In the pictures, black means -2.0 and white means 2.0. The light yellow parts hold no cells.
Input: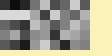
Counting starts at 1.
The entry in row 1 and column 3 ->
-1.4
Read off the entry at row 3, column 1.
-0.4
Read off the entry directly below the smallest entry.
1.4
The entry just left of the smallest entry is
-1.2
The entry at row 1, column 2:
-1.8
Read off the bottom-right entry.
0.0
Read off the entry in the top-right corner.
-0.6
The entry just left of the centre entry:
1.0
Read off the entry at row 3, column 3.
-1.2
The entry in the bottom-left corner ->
-0.6
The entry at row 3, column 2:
-0.8
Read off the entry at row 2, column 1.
1.4

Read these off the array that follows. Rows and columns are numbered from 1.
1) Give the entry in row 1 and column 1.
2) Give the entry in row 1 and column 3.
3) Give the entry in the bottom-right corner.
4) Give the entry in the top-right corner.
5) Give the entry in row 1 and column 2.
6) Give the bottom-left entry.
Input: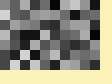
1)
0.1
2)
0.7
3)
-1.3
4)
-1.7
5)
-0.5
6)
-0.9

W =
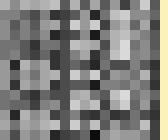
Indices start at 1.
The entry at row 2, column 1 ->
0.0
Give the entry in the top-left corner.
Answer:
0.8
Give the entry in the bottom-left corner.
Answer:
0.2
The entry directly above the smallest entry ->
1.0
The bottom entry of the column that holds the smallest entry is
-1.8
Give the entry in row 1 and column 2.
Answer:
0.2
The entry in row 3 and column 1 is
0.2
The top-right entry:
-0.6
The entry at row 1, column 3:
0.8
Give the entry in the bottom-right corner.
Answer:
-1.0
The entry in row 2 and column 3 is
-0.4
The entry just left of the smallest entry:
-0.4
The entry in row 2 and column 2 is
0.0
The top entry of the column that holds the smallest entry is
0.6
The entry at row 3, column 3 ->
0.0

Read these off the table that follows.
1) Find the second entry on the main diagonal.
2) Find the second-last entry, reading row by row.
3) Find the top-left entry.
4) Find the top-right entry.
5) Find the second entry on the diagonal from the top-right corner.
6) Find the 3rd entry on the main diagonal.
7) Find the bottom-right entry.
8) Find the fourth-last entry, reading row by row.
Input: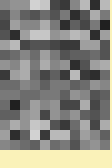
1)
0.1
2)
0.3
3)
0.1
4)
0.9
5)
0.7
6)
0.1
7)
-0.1
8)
-0.7

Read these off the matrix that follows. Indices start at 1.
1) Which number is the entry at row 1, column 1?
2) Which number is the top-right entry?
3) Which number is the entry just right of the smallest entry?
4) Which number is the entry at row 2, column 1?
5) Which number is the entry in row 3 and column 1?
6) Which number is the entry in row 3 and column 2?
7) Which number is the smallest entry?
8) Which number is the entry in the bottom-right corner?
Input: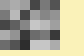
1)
0.5
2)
-0.7
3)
1.1
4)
-0.1
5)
-0.9
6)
-0.5
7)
-1.3
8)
0.7

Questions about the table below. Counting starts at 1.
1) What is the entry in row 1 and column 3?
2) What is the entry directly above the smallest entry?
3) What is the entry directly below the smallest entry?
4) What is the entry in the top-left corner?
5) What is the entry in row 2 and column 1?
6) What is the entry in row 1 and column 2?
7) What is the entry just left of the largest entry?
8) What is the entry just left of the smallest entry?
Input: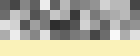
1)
0.1
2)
1.1
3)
-0.3
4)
-0.5
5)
-0.3
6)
-0.9
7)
-0.3
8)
-0.1
